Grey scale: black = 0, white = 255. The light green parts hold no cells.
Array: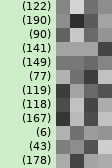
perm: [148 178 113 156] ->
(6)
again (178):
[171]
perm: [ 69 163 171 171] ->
(178)
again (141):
[163]

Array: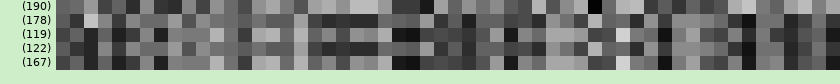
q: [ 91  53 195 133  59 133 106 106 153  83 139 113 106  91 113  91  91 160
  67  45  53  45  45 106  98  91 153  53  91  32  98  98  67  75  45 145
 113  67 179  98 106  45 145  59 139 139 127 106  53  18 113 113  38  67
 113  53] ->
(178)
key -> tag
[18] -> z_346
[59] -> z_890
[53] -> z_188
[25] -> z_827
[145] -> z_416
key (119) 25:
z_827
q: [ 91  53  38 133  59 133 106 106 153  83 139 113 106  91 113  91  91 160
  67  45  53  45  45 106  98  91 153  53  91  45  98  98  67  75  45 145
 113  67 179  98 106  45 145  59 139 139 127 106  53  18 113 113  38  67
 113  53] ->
(122)
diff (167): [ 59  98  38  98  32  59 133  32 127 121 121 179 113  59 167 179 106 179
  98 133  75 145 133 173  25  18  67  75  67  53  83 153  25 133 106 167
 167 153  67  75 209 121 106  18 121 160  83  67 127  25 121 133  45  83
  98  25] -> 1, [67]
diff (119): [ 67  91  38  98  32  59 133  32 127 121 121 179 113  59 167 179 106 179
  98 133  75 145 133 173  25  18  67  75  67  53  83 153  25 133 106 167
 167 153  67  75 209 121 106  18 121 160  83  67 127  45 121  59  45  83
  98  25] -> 2, [98]
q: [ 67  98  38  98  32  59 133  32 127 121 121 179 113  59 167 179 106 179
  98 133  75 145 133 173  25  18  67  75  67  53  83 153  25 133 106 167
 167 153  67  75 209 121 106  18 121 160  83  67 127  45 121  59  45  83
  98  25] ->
(119)

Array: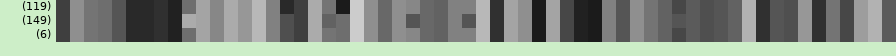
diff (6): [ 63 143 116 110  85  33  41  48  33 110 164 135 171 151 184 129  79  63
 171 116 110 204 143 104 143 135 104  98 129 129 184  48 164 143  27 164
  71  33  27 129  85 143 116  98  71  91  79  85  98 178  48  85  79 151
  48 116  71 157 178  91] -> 6, [41]
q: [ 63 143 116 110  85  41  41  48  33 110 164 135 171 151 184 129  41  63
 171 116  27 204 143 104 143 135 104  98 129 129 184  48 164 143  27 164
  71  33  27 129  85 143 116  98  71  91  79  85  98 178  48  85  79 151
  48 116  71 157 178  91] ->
(119)

